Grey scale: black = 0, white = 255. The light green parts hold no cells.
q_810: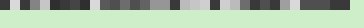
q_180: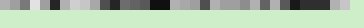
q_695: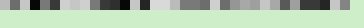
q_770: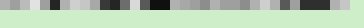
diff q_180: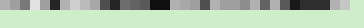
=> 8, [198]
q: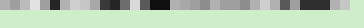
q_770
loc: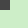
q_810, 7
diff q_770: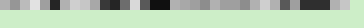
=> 1, [159]

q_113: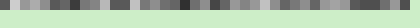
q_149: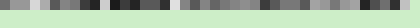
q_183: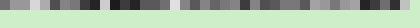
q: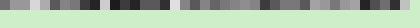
q_149
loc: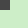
q_113, 21

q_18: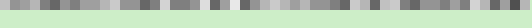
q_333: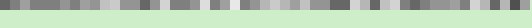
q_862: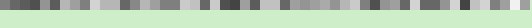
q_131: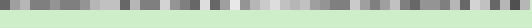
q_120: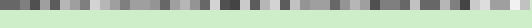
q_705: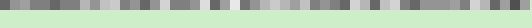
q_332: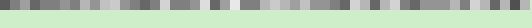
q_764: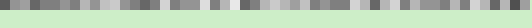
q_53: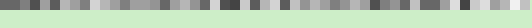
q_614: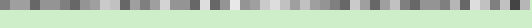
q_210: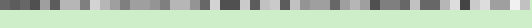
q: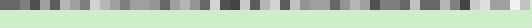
q_120
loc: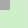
q_862, 32
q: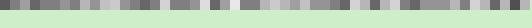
q_332
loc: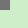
q_705, 24
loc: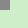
q_862, 13
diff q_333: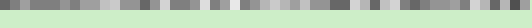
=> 9, [148]
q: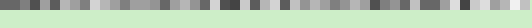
q_53

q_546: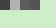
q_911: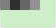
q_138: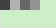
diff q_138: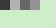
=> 0, [65]
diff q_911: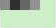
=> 0, [127]
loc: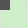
q_546, 3
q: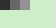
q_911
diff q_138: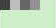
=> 1, [177]
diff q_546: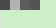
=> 0, [65]

